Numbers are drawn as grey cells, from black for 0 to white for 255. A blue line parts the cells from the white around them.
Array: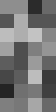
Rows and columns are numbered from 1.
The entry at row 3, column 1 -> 189
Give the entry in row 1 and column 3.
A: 43
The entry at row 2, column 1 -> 85
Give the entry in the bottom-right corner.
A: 105
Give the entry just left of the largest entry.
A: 174
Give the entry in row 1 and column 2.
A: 142
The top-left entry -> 142
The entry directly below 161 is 93
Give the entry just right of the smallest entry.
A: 112
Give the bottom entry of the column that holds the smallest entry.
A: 127

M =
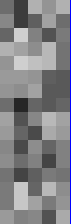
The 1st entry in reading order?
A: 109
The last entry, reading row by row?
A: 170
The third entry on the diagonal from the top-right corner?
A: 129
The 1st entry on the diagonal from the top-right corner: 177
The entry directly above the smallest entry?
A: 141
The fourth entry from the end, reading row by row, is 129
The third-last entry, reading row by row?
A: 135
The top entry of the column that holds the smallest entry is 60
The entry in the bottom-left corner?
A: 154
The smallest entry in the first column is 101
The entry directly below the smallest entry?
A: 82
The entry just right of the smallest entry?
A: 101
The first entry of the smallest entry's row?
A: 109

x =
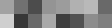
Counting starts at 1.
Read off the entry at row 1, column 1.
162
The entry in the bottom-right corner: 127
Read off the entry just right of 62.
82
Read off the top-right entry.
105
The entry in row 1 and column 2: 113

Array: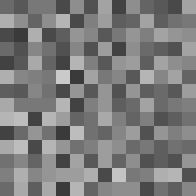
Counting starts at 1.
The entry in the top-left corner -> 106
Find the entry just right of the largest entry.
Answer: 58
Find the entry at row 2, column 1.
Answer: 175
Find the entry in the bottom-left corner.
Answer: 106
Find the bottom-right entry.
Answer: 134
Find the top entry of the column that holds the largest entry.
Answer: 73
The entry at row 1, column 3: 120
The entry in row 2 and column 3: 100
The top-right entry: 163
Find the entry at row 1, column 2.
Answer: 88
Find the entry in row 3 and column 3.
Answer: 175
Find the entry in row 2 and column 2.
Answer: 142
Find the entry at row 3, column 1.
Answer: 73
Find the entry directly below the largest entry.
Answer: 73
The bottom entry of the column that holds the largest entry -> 58
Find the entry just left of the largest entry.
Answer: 120

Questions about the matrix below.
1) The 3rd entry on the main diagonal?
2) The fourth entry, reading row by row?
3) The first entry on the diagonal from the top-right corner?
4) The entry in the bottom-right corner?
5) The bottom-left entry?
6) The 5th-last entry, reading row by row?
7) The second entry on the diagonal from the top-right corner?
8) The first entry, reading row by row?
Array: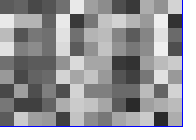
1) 119
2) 84
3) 211
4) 173
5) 91
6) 166
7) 239
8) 91

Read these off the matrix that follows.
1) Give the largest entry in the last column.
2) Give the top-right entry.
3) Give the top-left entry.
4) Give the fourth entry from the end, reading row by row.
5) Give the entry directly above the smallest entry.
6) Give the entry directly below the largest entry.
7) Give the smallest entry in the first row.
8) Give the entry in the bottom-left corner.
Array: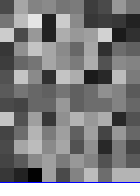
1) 180
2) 117
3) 74
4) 188
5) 138
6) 152
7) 61
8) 55
